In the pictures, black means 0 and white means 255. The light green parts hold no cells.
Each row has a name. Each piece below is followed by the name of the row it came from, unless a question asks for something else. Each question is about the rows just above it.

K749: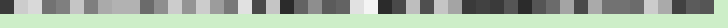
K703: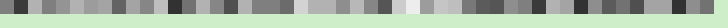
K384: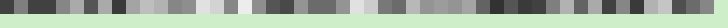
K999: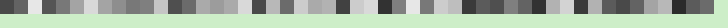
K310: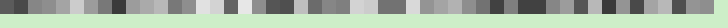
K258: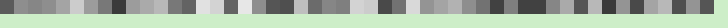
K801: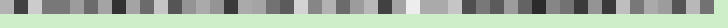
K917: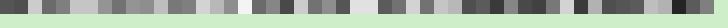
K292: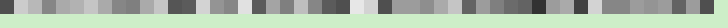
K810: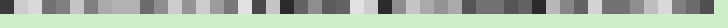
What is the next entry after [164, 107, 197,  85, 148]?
[170]
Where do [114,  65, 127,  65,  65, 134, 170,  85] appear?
K258
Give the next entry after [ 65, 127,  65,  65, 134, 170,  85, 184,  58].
[148]

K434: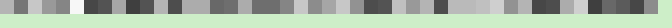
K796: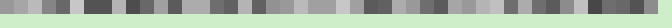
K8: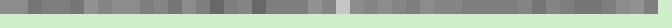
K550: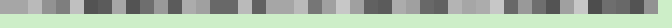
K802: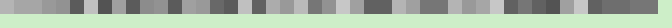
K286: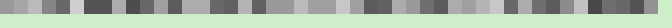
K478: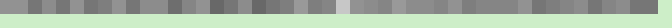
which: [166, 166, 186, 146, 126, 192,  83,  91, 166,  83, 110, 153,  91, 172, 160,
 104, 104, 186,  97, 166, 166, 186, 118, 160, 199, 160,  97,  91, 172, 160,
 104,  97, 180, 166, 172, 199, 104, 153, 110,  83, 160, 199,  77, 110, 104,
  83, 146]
K550
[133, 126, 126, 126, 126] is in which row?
K8
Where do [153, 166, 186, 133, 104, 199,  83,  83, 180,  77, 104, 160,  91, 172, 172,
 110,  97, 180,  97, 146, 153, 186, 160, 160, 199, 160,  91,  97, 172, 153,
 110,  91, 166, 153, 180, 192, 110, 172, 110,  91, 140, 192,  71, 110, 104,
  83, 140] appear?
K796
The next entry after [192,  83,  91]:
[166]
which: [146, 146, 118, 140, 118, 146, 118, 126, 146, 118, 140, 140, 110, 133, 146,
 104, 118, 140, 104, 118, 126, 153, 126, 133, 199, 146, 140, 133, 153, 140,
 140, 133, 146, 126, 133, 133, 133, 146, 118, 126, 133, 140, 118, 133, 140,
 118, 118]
K478
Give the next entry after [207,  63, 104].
[91]

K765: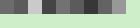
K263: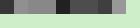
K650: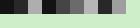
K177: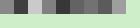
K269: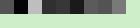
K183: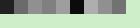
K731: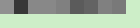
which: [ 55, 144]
K263
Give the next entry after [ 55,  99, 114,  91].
[158]
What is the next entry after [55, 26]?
[91]
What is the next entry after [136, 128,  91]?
[99]
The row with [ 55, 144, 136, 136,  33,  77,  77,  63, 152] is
K263
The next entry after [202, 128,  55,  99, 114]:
[91]

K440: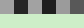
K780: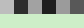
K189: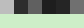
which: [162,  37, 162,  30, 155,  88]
K440
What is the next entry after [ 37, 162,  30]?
[155]
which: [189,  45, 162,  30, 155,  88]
K780
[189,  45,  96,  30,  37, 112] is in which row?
K189

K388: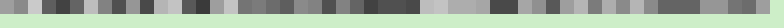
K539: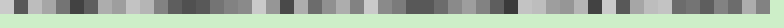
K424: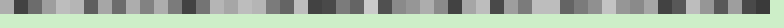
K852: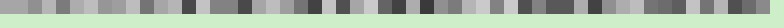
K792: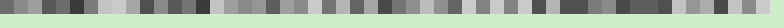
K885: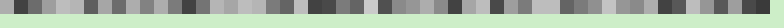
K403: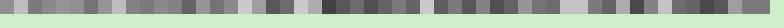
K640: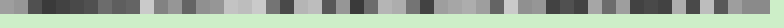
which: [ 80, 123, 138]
K792
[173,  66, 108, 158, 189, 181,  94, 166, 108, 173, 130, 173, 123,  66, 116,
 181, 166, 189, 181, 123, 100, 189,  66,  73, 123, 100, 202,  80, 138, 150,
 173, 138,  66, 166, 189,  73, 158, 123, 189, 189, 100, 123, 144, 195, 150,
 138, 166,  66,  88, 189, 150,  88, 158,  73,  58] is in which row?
K424
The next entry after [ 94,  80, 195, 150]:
[173]
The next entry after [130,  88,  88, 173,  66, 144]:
[173]
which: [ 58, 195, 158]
K792
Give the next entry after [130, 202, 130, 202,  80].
[181]
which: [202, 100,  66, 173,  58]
K852

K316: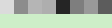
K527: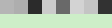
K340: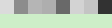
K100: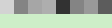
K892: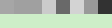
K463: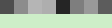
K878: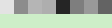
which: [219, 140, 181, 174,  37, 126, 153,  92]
K316
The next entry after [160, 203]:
[105]
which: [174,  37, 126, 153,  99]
K878
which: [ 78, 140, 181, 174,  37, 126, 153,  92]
K463
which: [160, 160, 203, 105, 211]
K892
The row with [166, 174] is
K100

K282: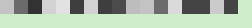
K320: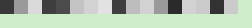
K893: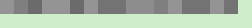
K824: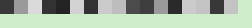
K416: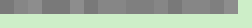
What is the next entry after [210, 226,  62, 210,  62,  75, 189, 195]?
[107]
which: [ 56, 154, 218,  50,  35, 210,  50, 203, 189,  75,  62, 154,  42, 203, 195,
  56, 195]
K824
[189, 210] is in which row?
K320

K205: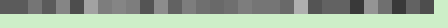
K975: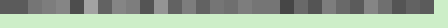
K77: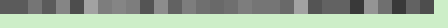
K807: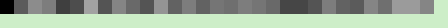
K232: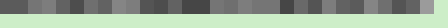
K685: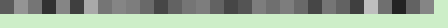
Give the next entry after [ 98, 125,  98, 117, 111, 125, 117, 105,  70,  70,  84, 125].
[98]
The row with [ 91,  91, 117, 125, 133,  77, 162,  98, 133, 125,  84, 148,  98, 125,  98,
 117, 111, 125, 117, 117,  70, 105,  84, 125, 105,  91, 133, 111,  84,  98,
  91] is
K975

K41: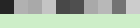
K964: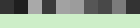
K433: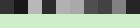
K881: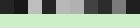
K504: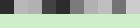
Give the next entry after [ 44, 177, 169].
[79]
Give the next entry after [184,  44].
[177]
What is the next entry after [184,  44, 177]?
[169]
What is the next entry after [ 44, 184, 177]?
[66]
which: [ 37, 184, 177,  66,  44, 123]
K881
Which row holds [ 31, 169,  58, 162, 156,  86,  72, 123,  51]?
K964

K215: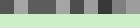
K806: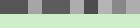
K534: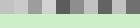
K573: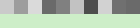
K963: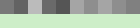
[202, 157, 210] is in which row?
K534
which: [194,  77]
K573
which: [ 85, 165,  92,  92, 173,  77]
K806
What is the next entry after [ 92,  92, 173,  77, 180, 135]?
[173]
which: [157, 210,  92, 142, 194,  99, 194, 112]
K534

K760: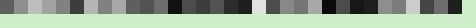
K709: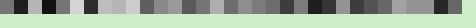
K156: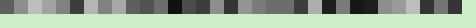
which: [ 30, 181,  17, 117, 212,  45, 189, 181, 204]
K709
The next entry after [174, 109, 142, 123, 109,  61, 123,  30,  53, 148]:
[61]
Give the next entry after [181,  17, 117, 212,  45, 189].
[181]
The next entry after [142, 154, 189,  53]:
[117]
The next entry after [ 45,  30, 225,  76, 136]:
[117]
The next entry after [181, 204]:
[95]

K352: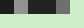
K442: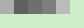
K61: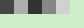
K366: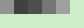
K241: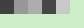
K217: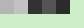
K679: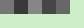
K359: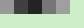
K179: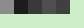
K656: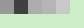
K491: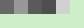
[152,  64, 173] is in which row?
K656
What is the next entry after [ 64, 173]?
[181]

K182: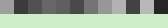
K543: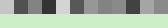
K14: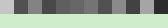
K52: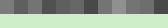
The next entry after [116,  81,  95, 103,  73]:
[116]
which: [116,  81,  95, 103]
K52
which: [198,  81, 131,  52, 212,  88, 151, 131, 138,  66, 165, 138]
K543
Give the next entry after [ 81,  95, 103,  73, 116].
[144]

